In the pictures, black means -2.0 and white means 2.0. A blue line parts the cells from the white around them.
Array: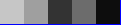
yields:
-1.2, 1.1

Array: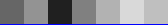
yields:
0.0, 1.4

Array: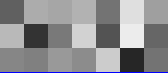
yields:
1.3, 1.7

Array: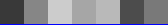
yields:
0.6, 1.2

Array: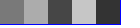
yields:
-0.9, 1.1

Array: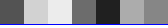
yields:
-0.3, 1.7

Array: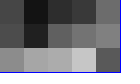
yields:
-0.5, 1.1

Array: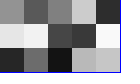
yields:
-0.9, 1.9

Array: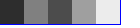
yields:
-0.8, 1.7
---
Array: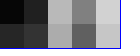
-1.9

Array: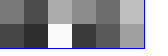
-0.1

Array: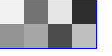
1.8

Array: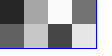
-1.4

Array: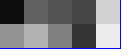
-1.8

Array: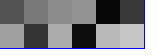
-0.7

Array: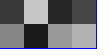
-1.1

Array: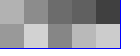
0.8
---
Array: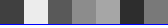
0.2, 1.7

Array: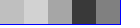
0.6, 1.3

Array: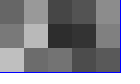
-1.3, 1.0

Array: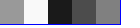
-1.6, 1.9

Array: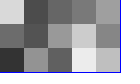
0.4, 1.7

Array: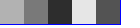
-1.3, 1.6

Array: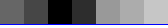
-1.3, 1.1
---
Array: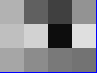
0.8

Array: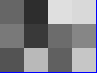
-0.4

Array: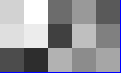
1.3

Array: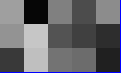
0.5

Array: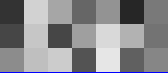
-1.2

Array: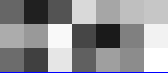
-0.4
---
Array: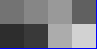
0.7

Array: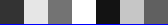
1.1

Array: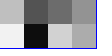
1.3

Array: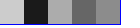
-0.4

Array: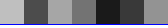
-1.1

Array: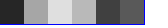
-1.0

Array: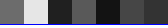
-0.9

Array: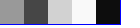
1.9
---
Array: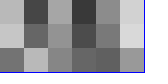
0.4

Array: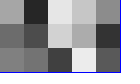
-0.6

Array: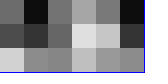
0.2

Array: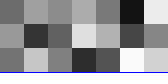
1.3

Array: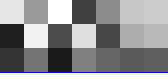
-0.5

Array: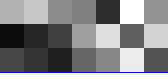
-0.7

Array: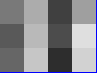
1.3
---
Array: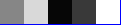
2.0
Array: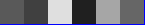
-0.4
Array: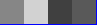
-0.6
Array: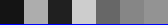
0.3
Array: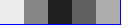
0.7
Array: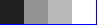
2.0
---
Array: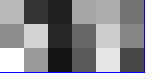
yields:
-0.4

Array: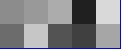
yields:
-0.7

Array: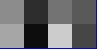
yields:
-1.8

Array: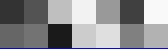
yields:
1.5

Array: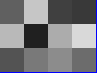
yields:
-1.5

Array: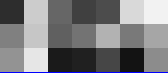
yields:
0.8
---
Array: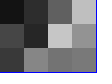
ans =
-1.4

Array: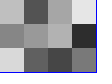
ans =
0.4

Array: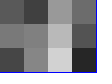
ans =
0.0

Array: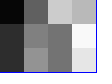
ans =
0.0

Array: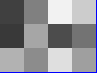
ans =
0.6

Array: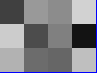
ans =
-0.8
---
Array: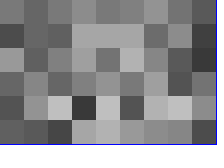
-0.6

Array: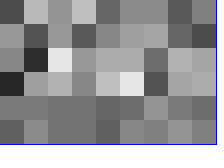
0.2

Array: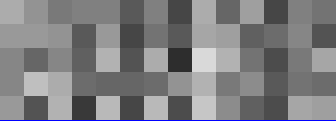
-0.7

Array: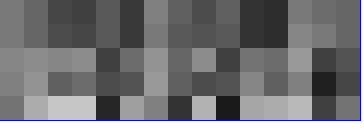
0.7

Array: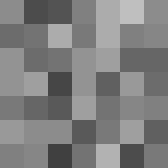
0.1
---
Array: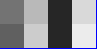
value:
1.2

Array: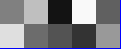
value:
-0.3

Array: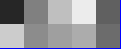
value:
0.2

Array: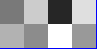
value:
0.2

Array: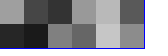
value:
-1.6

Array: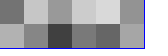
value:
0.1
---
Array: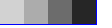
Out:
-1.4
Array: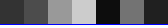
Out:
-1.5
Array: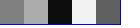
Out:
-0.5
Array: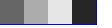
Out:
-1.4
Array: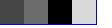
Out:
1.4
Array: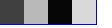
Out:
1.4
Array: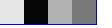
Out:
-0.1
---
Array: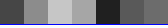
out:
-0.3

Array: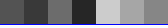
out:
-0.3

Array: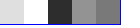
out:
0.3

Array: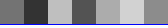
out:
0.2

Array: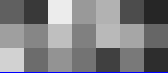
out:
0.0

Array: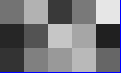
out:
-0.1

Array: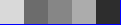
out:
0.1
